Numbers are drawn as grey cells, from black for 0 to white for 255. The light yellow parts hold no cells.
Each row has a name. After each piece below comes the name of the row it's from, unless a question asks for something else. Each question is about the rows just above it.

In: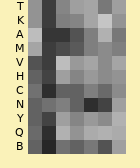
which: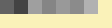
Y
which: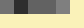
C
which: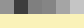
K
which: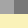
T
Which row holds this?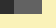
C

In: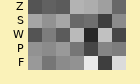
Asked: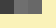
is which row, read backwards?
S
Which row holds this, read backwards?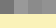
P
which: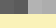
Z

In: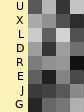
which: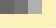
G
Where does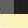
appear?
E

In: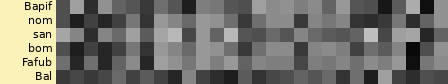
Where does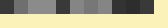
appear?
nom
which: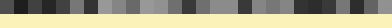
nom
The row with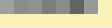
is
Bapif
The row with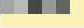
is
san
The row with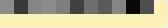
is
bom

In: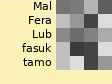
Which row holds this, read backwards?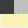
fasuk
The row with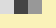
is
tamo
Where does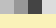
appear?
Fera
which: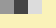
Fera
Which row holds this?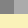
Lub
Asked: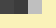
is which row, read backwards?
fasuk
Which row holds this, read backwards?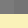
Mal

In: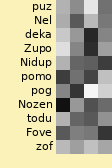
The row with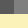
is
Fove
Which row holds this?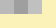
zof
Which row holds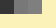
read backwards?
Fove
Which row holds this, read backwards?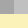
zof
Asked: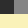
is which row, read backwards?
Zupo
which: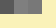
Fove

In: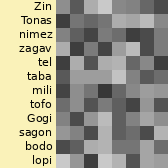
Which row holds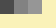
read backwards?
sagon
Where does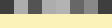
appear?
tel
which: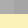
Tonas
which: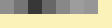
mili

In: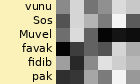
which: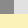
fidib
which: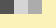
favak
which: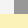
pak
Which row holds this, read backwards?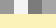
pak
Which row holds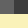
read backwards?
favak

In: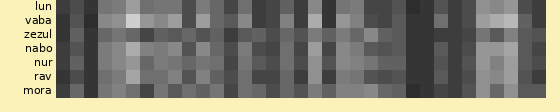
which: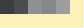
rav
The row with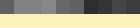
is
mora

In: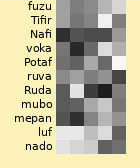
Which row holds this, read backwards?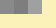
fuzu
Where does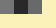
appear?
voka
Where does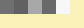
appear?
Potaf
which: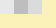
luf
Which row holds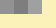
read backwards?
ruva
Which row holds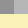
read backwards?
mepan
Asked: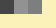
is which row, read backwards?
ruva

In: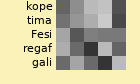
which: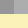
tima
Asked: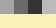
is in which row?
gali

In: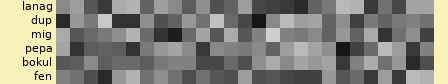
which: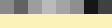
pepa
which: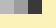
pepa
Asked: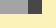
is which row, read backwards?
lanag

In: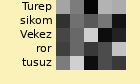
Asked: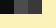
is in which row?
tusuz
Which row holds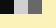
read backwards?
Vekez
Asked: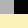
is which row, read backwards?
Turep
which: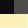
tusuz
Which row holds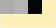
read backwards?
Turep
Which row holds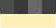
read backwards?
ror
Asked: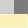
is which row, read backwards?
tusuz

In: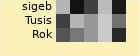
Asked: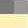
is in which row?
Rok
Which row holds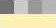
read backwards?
Tusis
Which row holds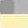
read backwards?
Tusis
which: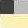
sigeb
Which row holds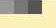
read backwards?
Rok

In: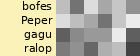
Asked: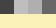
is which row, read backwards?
ralop
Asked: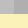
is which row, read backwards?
ralop
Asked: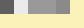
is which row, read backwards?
gagu
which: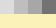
Peper

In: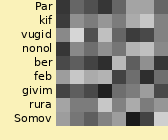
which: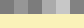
kif
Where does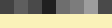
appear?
givim
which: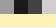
Somov

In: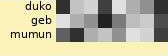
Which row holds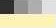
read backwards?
duko
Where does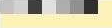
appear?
duko
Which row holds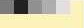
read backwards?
geb
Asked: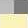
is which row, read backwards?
geb
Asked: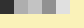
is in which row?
mumun
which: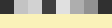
duko
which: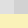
mumun

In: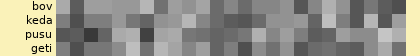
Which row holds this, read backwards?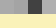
pusu
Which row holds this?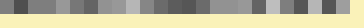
keda
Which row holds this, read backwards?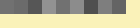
geti

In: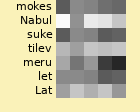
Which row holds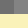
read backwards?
mokes
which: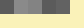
suke
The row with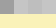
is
tilev

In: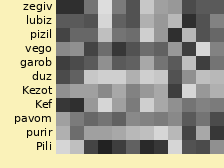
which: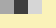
Kezot
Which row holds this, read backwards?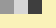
Kezot
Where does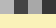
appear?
purir

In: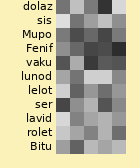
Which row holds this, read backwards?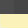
Fenif
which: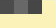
Mupo
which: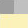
sis
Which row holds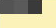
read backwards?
vaku
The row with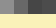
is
Fenif
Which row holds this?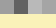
Bitu
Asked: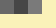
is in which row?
Mupo

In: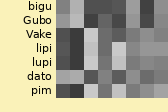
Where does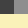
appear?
bigu
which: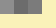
dato
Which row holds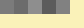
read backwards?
dato
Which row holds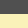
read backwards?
bigu
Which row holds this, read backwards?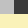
lipi

